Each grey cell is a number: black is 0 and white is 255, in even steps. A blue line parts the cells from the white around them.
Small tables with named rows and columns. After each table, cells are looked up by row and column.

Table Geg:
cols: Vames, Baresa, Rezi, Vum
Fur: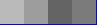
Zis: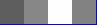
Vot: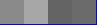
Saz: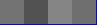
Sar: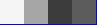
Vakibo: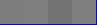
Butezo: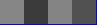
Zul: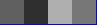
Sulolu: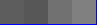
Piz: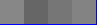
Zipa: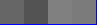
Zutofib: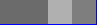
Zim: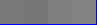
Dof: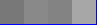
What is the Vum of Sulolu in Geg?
128
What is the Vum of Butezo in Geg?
81
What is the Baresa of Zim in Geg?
118
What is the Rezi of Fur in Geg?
100
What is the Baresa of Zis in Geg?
135
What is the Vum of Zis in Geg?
130
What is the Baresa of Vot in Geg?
167
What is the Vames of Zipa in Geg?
102
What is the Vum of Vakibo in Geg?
127
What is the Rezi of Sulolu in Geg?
113
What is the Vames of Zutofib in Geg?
107
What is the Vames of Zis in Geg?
94
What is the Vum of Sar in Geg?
92
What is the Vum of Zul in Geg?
119
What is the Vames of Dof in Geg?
120
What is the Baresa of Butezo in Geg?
59
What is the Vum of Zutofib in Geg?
126
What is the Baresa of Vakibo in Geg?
127
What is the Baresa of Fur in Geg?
157
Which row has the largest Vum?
Dof

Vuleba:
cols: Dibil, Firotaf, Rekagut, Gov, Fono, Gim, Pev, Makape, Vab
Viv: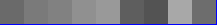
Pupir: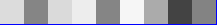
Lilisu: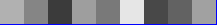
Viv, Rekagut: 129
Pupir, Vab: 131
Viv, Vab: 109
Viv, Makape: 168
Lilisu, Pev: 72
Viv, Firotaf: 122
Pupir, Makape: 67

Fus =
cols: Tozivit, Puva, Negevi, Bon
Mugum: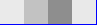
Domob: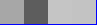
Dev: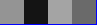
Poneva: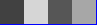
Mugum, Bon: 233
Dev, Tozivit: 148
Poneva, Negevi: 86
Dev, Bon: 106
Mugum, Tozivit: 234
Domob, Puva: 93
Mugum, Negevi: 142
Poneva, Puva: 214
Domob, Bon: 195
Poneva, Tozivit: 65
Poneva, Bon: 167
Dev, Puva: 20
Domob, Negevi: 197
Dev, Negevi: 164
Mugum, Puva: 194
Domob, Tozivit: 167

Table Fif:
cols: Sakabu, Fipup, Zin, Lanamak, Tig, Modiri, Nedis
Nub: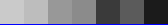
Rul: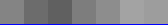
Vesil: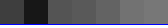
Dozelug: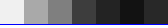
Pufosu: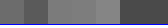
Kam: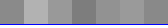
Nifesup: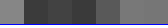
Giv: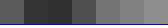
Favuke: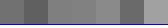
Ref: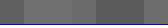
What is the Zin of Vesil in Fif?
84
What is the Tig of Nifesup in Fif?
89
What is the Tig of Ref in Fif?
91
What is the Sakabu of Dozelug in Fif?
240
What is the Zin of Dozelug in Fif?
127
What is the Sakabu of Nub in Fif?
202
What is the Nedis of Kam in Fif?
137
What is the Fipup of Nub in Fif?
189
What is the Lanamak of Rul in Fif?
125
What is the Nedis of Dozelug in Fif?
40
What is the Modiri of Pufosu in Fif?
74
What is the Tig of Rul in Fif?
141
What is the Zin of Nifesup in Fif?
66

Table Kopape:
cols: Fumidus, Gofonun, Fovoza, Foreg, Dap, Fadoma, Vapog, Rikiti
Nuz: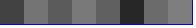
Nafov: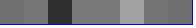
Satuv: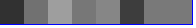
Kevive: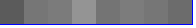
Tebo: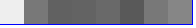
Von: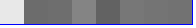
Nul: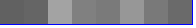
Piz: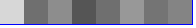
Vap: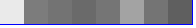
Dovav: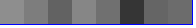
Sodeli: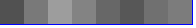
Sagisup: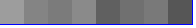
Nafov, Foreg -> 121
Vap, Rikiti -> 95
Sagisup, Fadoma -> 112
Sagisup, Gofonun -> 132
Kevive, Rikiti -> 108
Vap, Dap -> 117

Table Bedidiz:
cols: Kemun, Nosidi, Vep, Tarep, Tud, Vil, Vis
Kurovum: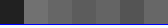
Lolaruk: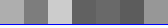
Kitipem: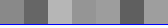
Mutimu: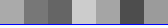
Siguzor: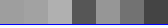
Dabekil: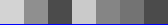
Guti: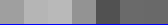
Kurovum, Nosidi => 113
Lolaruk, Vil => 92
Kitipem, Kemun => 137
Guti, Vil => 106
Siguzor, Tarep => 86
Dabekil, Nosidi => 143
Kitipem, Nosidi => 102
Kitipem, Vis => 158
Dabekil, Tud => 133
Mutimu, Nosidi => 119
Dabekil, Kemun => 211
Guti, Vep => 185
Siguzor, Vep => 176

